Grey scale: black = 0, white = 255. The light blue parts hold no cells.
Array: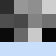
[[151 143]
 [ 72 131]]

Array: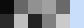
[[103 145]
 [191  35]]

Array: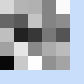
[[180 177]
 [ 89 196]]

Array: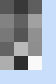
[[ 56  94]
 [ 97 161]]

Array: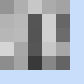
[[175 199]
 [184  85]]

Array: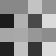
[[136 195]
 [177  73]]

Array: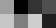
[[  1  51]
 [126 206]]

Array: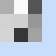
[[249  84]
 [208 151]]
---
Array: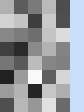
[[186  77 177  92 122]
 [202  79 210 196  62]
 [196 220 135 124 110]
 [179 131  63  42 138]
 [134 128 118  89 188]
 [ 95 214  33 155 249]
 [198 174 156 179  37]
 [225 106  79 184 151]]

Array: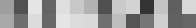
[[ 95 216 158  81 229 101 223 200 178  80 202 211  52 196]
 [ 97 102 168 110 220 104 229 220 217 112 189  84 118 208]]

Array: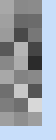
[[137 139 168]
 [105 107 160]
 [ 73 119 155]
 [181  69  88]
 [172  43 136]
 [131 137 168]
 [200  84 111]
 [111 216 125]
 [142 157 158]]

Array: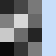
[[ 71 121  37]
 [216 104 127]
 [108  36 201]
 [ 53 125  10]]

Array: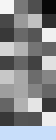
[[ 78   7 245 120]
 [193  46  72 154]
 [ 85 240  56 105]
 [116 101 212 178]
 [ 65 225  66 101]
 [108 134 199 168]
 [132 102 158 167]
 [229  54 101 177]
 [ 82 237  55  84]]

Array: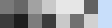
[[230  97 121 103 162 201 231]
 [112 209  60  30 125  60 201]]
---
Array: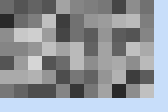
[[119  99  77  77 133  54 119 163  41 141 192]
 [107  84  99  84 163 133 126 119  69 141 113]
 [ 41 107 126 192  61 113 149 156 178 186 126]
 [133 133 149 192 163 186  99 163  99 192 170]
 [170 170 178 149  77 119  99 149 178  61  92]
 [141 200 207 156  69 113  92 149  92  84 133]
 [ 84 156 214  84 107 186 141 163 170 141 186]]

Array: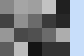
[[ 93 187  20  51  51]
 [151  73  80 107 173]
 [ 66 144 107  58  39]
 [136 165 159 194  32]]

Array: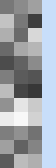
[[188  69  55]
 [195 120  62]
 [126  91  84]
 [126 145 114]
 [160  98 132]
 [ 76  98 139]
 [120 139 160]
 [ 91 188 175]
 [106 168 182]
 [145 229 202]
 [236 248 210]
 [175 106 216]]

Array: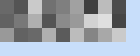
[[153  98 105 175  91 188 133 168 202]
 [ 98 120 175  84 139 153 210 223  69]
 [105  84 202 113 127 161  63 188  76]]

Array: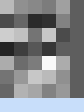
[[ 75 102  42  49 130  94]
 [ 36  62  87  55  94  94]
 [206 193 116 199  75  94]
 [172 108 124 249 172  94]
 [186 144 136 124 160  94]
 [102 178 166 130 152  94]
 [116 152 199 186 144  94]]

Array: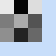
[[124 171  83]
 [143  35 104]
 [233   5 221]]

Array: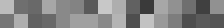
[[118 174  97 105 137 160 160 137 180  78 194 153 125  78  90  84]
 [188 111 105 167 137 131  90 200 174  97  58 167 145 111  64 145]]
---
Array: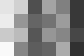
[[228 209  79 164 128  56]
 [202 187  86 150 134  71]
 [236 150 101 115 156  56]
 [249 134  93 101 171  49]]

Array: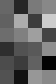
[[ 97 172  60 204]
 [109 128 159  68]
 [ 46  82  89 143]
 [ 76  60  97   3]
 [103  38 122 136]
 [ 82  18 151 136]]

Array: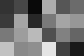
[[ 58 165  39 121 165 151]
 [121 157 186  79 129 101]
 [194 137 143 228  65  25]
 [ 51  71   9 173  86 107]]

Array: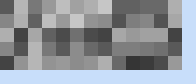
[[ 89 182 120 153 190 161 175 198  97  97 105 105 175]
 [134 175  97 190 153 198 147 140  83 126 134  83 167]
 [ 67 147 182 147 153 140 147 175 105  53  59  75 153]
 [134  83 182 120  89 140 105  89 126 126 120 112  89]
 [175  67 167  97  75 112  75  67 167 153 161 161  67]]

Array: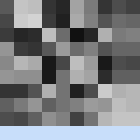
[[ 71 203 211  59  32 170 128  83 108 102]
 [ 89 196 190  52  38 163 122  52  77  65]
 [136 182 170  25  71 190 155  25  77  71]
 [149 143 143  25 115 176 163  44  96  96]
 [ 96 122 149  96 115 128 155 149 190 182]
 [ 77  71  96 143 128  65 115 182 196 196]
 [149  59  52  89 155 108 128  83 102 102]
 [ 52  52  83 176 115  32  77 203 176 182]
 [ 59  38  44 190 108  17  38 176 122 128]]

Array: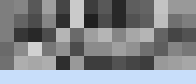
[[112 174 167 174  46 153  61  61  82  69  61 153 159 167]
 [106 139 209 119 145  76 139 139 159 145 112  94 133 119]
 [126 133  88 159  69 202  61  88  40  94 100 195 153 153]
 [126 100  76 133  46 202  32  76  40  82  94 189 112 126]
 [126  54  40  76 181 106 159 181 133 167 181 100  69  82]]

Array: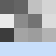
[[ 60 164 157 179]
 [234 139 115 220]
 [ 93 100 193 212]]
